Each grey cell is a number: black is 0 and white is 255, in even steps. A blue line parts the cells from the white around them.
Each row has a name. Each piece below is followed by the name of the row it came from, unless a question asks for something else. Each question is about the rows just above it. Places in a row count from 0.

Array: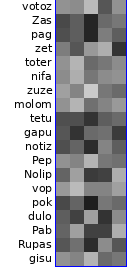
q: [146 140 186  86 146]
votoz
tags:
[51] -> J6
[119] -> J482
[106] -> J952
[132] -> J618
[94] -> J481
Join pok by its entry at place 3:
J482
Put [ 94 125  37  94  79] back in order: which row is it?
pag
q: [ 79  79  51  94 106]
tetu
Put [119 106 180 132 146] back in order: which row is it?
gisu
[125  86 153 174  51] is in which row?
zet
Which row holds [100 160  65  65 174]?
Pab

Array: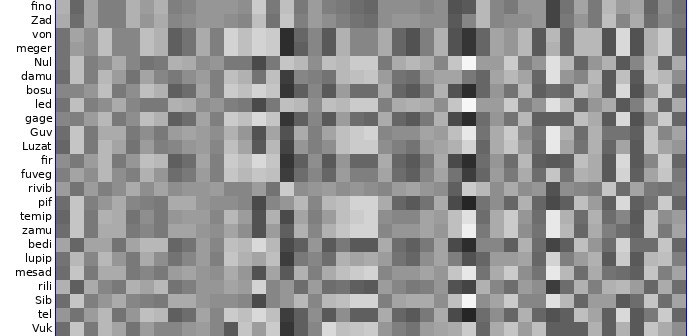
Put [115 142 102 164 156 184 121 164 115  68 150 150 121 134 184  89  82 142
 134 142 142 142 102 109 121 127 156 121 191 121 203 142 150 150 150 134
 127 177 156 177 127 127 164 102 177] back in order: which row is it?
fino
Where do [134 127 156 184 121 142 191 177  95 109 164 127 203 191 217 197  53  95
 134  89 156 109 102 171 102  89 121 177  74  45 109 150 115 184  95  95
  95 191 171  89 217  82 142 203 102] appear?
gage
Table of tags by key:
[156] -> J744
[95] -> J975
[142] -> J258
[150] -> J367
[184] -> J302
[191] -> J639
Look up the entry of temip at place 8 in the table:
J367
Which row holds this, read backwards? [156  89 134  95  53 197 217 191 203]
gage

